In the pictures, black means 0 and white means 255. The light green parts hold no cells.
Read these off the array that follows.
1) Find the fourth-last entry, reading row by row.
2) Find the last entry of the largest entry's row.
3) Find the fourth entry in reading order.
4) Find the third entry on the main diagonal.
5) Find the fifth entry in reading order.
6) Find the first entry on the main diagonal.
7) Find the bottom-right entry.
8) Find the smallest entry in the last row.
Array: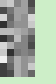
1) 75
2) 160
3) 160
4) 160
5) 75
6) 186
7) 102
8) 63

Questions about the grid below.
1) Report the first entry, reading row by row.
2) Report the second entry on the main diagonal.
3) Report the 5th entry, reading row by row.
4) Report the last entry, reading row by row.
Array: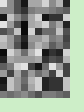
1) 226
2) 139
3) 167
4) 94

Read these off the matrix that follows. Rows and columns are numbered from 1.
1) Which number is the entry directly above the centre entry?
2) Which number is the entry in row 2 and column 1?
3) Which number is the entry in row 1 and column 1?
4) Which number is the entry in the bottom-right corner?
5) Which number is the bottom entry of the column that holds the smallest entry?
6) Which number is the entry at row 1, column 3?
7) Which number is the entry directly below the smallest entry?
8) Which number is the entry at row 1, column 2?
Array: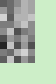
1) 164
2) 152
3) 94
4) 108
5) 94
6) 140
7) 124
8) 108

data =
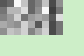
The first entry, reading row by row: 87
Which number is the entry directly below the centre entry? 170
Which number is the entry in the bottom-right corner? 117
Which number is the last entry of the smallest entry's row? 117
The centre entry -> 155
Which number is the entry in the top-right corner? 143
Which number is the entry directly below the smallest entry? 87
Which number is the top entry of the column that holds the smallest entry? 74
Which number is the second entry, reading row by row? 103
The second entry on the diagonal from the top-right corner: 62
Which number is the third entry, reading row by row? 248
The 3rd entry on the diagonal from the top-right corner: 155
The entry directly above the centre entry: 103

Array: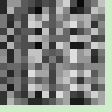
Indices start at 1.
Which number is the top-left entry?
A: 39
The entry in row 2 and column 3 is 90
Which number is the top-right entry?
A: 194
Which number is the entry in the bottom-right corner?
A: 165
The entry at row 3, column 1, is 120
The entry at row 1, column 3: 150
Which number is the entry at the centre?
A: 90
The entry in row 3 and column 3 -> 90
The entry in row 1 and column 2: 150
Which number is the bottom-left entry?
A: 51
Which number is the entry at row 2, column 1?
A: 39
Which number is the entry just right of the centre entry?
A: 104
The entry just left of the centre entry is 104

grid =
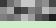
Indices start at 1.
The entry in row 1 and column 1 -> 57
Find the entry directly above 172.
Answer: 112
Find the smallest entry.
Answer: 30
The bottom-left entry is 127
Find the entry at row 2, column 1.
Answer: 143

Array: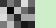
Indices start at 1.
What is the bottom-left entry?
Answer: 123
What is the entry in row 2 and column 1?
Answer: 207
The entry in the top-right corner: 107
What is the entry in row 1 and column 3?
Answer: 79
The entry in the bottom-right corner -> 38
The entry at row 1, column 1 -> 53

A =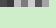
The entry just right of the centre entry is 205
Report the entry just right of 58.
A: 190

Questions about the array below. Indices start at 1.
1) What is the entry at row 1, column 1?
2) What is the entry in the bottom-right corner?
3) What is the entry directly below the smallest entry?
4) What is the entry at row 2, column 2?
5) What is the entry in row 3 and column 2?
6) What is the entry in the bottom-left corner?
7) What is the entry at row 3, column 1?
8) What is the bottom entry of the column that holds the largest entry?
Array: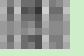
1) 168
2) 168
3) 81
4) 93
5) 109
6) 154
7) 168
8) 180

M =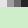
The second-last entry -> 105
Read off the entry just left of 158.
229
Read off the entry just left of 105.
158

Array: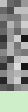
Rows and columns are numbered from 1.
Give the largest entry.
222
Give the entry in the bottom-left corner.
91
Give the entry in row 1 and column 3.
91
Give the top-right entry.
151
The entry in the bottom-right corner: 151
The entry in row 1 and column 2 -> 104
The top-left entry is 192
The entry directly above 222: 192

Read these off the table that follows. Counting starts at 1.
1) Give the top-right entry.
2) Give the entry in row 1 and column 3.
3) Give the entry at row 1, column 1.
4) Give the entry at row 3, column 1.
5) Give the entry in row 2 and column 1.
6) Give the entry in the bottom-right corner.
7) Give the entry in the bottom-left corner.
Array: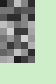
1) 45
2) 192
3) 29
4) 87
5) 117
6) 101
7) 165

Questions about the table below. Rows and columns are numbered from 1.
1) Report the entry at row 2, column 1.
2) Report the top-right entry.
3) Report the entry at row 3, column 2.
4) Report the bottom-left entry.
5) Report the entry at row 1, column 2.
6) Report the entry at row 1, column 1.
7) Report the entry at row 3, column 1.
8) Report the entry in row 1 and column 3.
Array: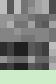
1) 189
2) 77
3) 148
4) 46
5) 89
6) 189
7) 148
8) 189
